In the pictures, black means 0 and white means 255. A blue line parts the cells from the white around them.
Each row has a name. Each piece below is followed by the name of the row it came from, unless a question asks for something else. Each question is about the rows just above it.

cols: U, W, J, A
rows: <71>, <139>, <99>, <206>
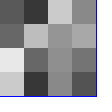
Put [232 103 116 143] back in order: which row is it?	<99>
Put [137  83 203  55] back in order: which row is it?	<206>
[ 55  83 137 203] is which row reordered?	<206>
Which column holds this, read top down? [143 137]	J
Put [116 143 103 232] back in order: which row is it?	<99>
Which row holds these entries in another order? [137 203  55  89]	<71>

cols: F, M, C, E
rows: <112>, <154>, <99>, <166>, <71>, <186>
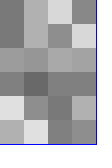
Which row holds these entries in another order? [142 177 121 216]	<154>
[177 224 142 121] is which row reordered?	<71>
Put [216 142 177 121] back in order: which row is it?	<154>
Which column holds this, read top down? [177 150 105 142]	M
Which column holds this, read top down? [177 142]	E
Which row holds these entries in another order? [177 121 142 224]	<71>
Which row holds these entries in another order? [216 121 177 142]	<154>

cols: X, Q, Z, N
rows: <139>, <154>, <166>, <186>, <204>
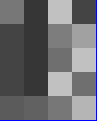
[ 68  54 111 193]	<166>
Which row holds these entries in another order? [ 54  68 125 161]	<154>
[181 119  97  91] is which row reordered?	<204>
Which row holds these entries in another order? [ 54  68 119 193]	<139>

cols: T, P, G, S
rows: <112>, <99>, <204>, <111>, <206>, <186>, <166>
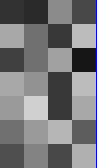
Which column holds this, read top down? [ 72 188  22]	S
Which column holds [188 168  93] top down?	S
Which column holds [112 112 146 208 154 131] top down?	P
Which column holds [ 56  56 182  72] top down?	G

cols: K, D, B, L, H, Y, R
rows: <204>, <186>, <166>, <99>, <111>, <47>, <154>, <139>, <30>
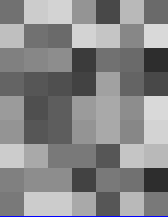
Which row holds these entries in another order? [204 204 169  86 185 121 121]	<30>
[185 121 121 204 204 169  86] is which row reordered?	<30>
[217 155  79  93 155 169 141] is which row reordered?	<111>
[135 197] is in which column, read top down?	Y
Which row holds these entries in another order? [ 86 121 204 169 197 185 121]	<154>

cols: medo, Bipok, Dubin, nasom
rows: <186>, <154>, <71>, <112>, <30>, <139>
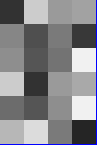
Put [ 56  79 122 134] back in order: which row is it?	<154>
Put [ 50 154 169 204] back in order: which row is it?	<112>
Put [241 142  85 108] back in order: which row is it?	<30>
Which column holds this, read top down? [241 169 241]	nasom

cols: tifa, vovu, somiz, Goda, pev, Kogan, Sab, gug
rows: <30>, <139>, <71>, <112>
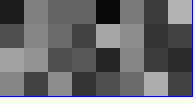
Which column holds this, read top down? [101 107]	somiz
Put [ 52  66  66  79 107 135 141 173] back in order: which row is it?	<112>
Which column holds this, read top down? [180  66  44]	gug

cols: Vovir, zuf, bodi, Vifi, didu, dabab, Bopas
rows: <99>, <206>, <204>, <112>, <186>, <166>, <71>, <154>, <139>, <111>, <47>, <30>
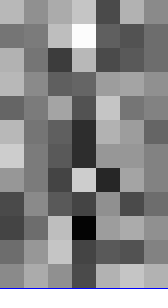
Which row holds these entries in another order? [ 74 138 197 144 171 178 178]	<30>
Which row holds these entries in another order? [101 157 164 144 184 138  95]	<112>
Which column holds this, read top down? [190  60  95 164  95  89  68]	bodi
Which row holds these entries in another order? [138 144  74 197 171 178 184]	<99>

